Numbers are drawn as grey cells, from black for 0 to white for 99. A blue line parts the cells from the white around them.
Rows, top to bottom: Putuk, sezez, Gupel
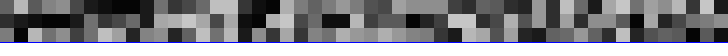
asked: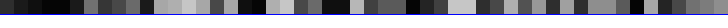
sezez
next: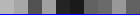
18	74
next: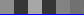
68	59
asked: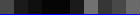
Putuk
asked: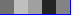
Gupel
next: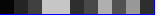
62	18

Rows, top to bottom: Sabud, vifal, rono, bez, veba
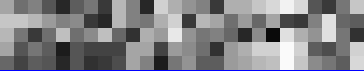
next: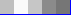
36	84
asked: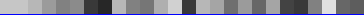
vifal
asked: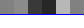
vifal
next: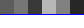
81	68
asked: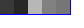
vifal

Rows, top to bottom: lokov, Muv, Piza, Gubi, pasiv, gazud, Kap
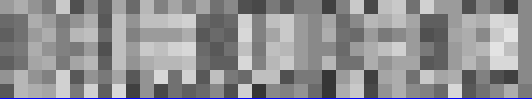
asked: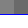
Kap
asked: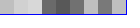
Gubi
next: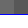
44	74
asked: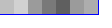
Gubi
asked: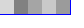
Piza
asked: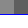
lokov
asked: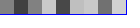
lokov

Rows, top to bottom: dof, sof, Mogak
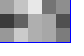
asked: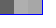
sof
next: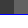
68	65
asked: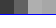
sof
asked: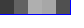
sof

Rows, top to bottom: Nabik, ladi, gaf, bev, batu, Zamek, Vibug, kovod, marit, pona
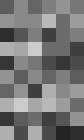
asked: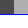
pona
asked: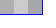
kovod
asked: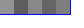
Zamek
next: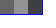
68	53

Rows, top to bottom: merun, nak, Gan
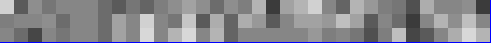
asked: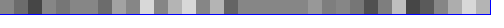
Gan
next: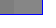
55	42
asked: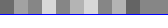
Gan
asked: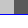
nak
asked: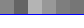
merun
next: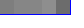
52	52

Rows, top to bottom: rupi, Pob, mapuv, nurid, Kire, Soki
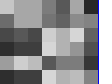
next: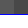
80	69
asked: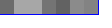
Pob
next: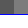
48	21
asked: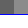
Pob
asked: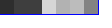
Soki

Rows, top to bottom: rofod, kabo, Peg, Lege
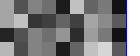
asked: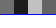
rofod
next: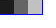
83	35

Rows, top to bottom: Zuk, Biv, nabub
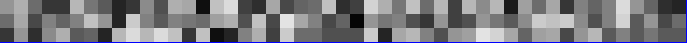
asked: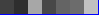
Zuk
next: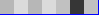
6	14
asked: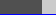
nabub
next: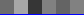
85	58
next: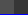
58	25
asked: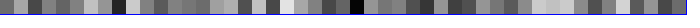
Biv
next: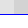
65	39

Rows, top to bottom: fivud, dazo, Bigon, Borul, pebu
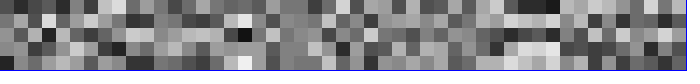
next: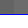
35	61
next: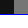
75	46
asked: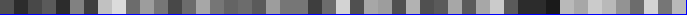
fivud
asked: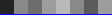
Borul
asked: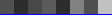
Bigon
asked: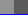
Bigon

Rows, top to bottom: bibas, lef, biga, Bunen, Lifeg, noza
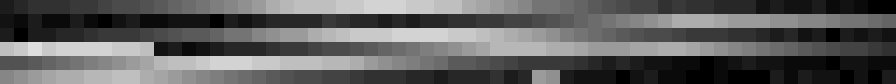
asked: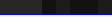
bibas
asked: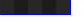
lef
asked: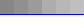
bibas
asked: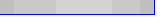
biga
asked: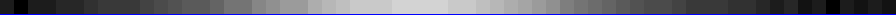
biga
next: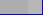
71	74

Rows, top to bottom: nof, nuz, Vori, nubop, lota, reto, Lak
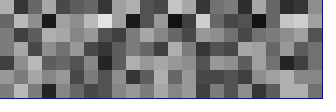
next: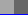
17	21
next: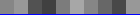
55	44
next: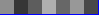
28	32
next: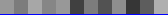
68	44
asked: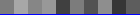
Lak
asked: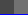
Vori

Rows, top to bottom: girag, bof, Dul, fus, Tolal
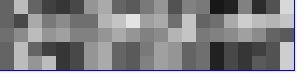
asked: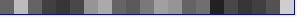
fus
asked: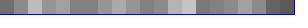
Dul

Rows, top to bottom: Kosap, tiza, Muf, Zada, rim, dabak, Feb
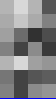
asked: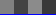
Zada
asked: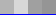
rim
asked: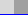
rim

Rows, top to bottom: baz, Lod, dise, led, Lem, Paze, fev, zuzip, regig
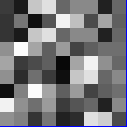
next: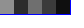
77	87
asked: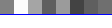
fev
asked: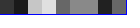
dise

